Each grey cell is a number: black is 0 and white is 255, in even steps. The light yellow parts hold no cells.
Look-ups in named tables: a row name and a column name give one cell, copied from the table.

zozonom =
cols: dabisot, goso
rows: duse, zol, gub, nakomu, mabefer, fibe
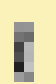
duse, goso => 149
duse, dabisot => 147
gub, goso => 183
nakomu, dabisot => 79
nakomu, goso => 181
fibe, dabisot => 156
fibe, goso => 135
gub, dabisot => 66
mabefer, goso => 194
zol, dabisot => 115
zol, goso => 107
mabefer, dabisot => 32

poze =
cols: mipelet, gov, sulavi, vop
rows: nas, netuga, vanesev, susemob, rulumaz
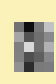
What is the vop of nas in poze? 194
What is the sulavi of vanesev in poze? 111
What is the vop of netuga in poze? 138
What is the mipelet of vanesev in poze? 127
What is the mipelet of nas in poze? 114
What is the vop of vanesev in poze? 177
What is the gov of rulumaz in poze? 44
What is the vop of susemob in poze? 135
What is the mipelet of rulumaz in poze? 145
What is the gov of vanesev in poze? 216
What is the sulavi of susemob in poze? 95
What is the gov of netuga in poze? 83
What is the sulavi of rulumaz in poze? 122
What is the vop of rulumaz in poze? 124
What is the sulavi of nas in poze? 119
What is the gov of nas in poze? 14
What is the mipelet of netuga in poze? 165
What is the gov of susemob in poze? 79
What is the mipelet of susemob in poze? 129
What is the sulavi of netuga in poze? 111

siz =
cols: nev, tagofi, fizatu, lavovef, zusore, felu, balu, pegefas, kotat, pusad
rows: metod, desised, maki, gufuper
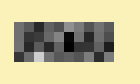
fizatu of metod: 41
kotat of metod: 114
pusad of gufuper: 123
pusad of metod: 91
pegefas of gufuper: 125
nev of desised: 112

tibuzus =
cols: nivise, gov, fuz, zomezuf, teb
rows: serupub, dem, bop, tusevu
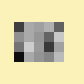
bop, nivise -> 116
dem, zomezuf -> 100
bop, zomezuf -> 57
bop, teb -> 161
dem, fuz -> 150
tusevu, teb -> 186
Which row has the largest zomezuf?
serupub

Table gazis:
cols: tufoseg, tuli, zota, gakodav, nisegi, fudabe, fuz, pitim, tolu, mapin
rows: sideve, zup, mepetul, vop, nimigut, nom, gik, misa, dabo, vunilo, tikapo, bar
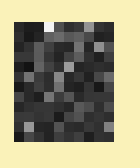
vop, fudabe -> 67
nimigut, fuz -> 37
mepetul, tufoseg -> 36
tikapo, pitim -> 56
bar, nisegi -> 62
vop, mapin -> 62
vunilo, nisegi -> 27
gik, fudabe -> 36
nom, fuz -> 54
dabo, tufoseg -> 39
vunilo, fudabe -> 69
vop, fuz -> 93
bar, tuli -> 71
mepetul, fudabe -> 39
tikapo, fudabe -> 45
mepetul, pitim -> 38
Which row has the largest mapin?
tikapo

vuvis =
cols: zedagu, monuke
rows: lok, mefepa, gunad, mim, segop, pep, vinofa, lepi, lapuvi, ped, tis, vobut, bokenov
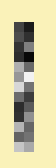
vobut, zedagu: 99
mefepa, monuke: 48
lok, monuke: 27
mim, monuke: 8
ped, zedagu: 49
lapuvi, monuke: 91
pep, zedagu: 151
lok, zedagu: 68
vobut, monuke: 115
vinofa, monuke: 115
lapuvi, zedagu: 45
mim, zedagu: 45
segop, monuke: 105
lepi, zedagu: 108
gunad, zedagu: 52
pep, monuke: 242
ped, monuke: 144
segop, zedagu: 175
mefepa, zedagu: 77
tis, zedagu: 180
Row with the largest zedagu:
vinofa

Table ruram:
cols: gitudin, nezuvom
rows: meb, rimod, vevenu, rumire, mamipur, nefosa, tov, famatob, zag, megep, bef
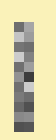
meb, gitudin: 110
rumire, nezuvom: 130
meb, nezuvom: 166
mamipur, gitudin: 112
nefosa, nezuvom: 60
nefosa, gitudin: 146
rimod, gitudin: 196
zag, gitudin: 103
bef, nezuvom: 85
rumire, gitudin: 204
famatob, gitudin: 122

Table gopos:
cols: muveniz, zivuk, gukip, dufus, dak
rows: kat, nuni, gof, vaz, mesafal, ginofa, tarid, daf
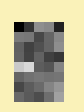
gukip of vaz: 98
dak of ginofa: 117
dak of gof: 142
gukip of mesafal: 93
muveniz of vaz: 98
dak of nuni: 136
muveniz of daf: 104

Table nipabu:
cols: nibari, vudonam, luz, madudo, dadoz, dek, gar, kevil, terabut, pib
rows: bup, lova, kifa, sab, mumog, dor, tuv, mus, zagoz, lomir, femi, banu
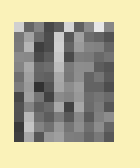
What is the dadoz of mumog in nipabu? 188
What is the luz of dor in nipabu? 100
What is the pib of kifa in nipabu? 101
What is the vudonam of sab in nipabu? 136
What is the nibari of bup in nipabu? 208
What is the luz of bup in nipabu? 130
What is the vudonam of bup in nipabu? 101
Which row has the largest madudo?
banu

